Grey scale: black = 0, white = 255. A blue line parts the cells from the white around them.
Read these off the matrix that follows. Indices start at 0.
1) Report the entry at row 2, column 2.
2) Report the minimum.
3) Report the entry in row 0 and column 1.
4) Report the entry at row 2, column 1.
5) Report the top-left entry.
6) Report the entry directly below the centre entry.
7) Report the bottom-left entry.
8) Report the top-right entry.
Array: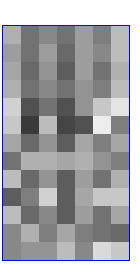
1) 147
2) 58
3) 114
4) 105
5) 176
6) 166
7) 136
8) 188

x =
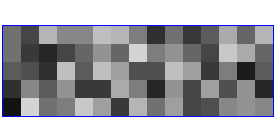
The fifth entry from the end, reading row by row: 69
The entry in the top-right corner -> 181
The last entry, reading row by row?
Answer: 135
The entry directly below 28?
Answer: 147
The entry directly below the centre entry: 125
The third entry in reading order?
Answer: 181
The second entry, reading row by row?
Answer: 69
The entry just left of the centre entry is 159
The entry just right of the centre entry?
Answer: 79
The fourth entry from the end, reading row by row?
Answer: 79
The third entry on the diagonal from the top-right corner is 125
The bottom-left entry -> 19
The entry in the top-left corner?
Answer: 113
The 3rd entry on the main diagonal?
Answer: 48
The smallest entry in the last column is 38
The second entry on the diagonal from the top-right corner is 170
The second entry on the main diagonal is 57
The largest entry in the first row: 191

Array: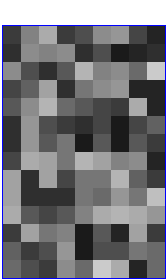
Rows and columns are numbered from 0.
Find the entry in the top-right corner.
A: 36
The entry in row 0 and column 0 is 59
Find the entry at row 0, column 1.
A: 130
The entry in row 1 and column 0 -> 47
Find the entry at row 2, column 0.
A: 140
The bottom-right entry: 106
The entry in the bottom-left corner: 106
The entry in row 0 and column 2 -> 171
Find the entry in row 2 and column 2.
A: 47
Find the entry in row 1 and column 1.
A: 140
